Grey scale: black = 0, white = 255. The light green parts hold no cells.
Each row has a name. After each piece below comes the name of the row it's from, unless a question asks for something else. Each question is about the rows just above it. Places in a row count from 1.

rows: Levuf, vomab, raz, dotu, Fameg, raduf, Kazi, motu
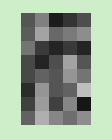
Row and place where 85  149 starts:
Fameg, 3
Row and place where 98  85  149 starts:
Fameg, 2
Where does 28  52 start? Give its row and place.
Levuf, 3
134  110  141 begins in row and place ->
motu, 3

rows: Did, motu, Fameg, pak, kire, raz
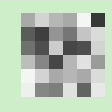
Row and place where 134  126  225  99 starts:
raz, 2
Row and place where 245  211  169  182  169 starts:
kire, 1

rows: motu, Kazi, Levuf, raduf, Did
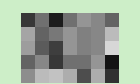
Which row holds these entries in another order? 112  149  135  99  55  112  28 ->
motu
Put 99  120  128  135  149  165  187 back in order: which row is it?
Kazi
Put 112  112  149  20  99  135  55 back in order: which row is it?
raduf
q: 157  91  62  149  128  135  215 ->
Levuf

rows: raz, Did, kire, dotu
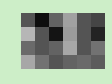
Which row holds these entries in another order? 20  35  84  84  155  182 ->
Did
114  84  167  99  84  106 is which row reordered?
kire
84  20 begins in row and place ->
Did, 2
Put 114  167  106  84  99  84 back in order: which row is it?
kire

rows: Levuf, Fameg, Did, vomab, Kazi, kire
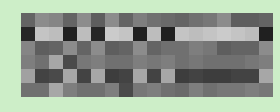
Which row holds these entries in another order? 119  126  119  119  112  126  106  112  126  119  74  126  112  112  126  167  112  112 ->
kire
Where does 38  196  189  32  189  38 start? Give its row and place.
Fameg, 1
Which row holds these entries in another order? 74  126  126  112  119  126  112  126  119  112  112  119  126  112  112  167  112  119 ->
vomab
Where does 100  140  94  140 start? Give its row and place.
Levuf, 4
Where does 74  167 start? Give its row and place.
Kazi, 3
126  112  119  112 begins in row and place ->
vomab, 11
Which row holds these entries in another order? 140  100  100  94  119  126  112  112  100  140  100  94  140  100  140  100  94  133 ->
Did

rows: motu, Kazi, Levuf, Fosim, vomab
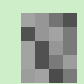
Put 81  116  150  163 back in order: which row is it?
motu
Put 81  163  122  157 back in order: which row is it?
Fosim
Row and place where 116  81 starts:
motu, 3
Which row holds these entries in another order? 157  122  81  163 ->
Fosim
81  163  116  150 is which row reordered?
motu
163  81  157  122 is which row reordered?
Fosim
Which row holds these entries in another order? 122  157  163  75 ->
vomab

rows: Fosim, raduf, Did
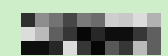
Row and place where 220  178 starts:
Fosim, 9
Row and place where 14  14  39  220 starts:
Did, 1
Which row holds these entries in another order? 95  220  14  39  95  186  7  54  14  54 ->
raduf
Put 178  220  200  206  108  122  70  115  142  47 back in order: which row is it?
Fosim
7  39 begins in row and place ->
raduf, 5

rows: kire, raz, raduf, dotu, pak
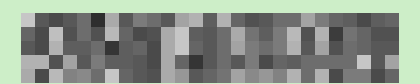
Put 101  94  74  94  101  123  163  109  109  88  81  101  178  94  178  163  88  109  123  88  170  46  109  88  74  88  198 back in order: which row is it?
kire
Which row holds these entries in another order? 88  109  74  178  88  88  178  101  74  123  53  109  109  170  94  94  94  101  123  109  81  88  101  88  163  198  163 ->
raduf
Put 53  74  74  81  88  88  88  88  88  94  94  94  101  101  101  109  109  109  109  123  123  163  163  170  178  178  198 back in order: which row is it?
raduf

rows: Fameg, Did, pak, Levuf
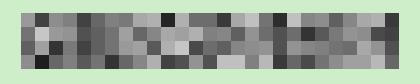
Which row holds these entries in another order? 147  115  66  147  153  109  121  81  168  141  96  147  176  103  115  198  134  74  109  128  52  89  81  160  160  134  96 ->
Did
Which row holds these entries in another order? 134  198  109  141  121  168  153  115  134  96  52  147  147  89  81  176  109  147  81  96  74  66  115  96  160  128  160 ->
pak
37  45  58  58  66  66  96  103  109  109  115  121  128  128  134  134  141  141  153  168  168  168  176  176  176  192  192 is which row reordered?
Fameg

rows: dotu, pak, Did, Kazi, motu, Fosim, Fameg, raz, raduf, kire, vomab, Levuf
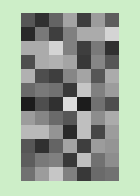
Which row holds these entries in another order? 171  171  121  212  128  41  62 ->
pak
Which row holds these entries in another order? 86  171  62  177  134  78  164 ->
motu
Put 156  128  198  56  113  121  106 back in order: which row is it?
Fosim
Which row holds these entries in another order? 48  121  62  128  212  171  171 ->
Did
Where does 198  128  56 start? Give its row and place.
Levuf, 3
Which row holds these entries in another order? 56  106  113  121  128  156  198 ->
Fosim

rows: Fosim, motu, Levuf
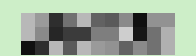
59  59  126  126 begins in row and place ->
motu, 4
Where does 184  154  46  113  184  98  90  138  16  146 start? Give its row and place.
Fosim, 1

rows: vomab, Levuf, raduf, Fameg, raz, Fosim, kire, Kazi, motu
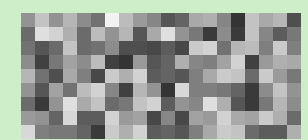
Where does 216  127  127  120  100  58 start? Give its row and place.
Fosim, 12
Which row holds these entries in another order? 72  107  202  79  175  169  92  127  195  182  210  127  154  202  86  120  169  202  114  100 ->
raz
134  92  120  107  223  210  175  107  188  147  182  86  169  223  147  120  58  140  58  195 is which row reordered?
Levuf
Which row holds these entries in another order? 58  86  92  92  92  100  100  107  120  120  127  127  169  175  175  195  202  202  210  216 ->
motu
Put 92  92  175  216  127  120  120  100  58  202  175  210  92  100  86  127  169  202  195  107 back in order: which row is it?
motu

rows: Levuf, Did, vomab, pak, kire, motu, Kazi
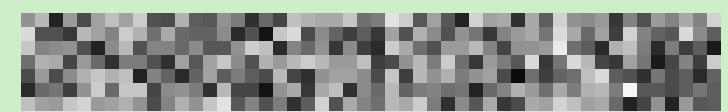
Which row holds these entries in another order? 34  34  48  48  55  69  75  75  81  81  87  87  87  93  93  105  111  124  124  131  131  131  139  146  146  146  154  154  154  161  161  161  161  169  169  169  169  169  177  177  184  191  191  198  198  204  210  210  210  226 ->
Kazi
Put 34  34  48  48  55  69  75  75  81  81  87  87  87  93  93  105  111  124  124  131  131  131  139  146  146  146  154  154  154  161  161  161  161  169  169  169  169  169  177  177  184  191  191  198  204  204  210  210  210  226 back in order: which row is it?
Levuf
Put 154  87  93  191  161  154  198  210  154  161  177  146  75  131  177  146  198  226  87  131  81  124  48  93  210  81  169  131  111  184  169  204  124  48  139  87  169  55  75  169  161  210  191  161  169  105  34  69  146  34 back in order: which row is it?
Kazi
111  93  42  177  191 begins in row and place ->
vomab, 40
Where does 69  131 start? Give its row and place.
pak, 47
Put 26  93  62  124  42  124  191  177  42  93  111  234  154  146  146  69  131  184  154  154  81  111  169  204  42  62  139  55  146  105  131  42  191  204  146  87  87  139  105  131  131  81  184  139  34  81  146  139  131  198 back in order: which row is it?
vomab

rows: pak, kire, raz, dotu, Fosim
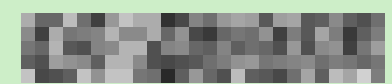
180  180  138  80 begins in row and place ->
dotu, 7
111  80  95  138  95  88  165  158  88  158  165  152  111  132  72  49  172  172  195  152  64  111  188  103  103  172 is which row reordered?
pak
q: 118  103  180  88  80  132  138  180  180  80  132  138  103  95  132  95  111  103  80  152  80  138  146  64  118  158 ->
raz

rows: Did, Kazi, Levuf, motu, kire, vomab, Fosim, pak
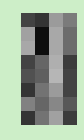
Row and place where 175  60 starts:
motu, 3
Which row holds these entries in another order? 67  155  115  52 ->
vomab
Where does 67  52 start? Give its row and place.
Did, 1
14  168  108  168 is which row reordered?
Levuf
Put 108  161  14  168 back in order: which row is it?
Kazi

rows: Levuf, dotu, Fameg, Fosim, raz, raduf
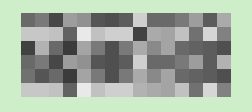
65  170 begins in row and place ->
dotu, 9
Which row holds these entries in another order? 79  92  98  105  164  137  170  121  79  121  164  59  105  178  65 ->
Fameg

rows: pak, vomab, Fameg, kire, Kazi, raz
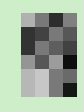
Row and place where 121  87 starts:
vomab, 3
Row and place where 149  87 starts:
kire, 1
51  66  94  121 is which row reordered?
Fameg

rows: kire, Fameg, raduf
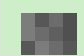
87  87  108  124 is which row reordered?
raduf
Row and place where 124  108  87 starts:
raduf, 2
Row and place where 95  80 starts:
Fameg, 3
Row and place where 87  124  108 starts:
raduf, 1
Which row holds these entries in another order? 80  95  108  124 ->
Fameg
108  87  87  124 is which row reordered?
raduf
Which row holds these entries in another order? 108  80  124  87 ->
kire

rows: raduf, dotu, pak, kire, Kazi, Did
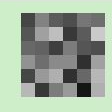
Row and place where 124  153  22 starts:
Did, 3
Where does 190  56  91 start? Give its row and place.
dotu, 3

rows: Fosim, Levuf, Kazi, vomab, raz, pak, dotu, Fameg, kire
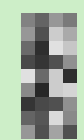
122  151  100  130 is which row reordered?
Fosim
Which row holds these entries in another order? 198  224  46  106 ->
Kazi
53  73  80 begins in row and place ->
dotu, 1
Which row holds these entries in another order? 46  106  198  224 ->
Kazi
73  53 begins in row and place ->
vomab, 1

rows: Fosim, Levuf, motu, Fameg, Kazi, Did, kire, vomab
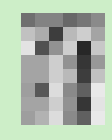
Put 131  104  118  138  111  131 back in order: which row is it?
Fosim
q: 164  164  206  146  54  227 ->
kire
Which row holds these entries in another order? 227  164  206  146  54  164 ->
kire
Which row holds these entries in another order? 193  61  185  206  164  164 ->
Kazi

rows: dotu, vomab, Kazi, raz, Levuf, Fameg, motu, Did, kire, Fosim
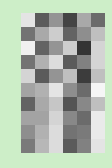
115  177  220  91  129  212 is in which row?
raz
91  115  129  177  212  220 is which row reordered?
raz
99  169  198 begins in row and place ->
motu, 1

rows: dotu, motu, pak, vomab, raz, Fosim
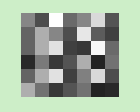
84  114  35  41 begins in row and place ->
Fosim, 4
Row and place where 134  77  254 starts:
dotu, 1
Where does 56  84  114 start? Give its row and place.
Fosim, 3
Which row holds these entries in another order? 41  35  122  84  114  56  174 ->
vomab

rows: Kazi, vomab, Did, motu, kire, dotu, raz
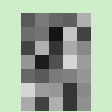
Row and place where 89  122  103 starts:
Kazi, 1
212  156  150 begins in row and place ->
dotu, 1
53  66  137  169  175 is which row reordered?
Did
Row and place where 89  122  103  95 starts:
Kazi, 1
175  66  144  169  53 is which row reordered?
raz

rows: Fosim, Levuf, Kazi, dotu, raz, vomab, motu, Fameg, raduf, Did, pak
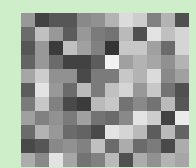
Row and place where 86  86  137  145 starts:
Fosim, 3
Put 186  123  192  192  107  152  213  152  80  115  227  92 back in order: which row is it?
Levuf

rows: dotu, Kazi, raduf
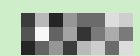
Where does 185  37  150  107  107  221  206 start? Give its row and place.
dotu, 2
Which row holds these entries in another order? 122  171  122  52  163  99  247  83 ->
Kazi
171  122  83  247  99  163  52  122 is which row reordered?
Kazi
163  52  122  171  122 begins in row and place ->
Kazi, 4
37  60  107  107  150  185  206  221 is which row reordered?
dotu
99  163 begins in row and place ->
Kazi, 3

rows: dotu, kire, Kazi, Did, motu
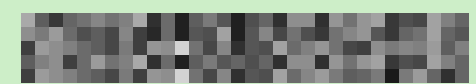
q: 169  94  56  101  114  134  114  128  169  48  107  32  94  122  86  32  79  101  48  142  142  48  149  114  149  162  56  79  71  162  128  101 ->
dotu
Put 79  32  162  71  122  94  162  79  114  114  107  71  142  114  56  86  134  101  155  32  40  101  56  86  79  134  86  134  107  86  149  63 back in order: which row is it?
kire
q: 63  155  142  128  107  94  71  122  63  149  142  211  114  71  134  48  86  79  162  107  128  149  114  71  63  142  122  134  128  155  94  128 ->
Kazi
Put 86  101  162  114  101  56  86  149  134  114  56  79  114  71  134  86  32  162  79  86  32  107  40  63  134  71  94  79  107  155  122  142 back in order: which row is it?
kire
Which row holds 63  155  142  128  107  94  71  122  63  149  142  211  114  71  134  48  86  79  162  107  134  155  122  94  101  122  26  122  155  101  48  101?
motu
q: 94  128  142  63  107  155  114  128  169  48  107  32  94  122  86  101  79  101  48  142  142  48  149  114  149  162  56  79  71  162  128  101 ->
Did

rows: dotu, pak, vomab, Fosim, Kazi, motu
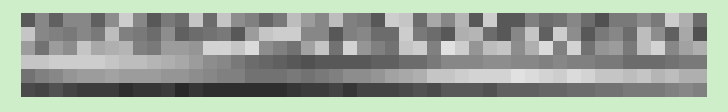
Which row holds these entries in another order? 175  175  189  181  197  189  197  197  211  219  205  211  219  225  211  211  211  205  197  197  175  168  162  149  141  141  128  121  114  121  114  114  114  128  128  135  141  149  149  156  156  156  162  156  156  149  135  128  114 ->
Kazi
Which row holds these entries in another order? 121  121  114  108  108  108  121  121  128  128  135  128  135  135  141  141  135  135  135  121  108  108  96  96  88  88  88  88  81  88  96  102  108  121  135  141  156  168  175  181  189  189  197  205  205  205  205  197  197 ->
Fosim
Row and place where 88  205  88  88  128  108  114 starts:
dotu, 33
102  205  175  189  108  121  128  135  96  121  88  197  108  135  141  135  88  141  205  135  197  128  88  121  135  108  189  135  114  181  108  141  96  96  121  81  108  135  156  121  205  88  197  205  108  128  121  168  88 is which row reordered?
Fosim

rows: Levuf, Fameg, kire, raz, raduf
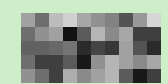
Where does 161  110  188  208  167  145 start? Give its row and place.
Levuf, 1
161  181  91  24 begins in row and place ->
raduf, 6
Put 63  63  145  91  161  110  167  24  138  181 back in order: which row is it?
raz
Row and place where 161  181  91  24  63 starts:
raduf, 6
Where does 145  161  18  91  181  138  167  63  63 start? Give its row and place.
Fameg, 2
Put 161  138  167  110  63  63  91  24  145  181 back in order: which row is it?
raz

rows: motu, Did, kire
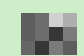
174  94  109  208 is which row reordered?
motu
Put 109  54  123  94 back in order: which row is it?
Did
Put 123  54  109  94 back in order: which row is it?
Did
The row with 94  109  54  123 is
Did
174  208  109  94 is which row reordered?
motu

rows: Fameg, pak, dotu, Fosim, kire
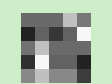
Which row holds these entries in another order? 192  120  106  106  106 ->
Fameg
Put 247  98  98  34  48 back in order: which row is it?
Fosim
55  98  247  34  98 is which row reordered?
pak
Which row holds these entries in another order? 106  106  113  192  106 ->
dotu

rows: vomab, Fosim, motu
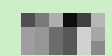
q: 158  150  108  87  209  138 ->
motu
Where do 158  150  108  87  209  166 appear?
Fosim
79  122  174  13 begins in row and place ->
vomab, 1
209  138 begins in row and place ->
motu, 5
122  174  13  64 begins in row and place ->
vomab, 2
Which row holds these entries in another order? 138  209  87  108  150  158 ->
motu

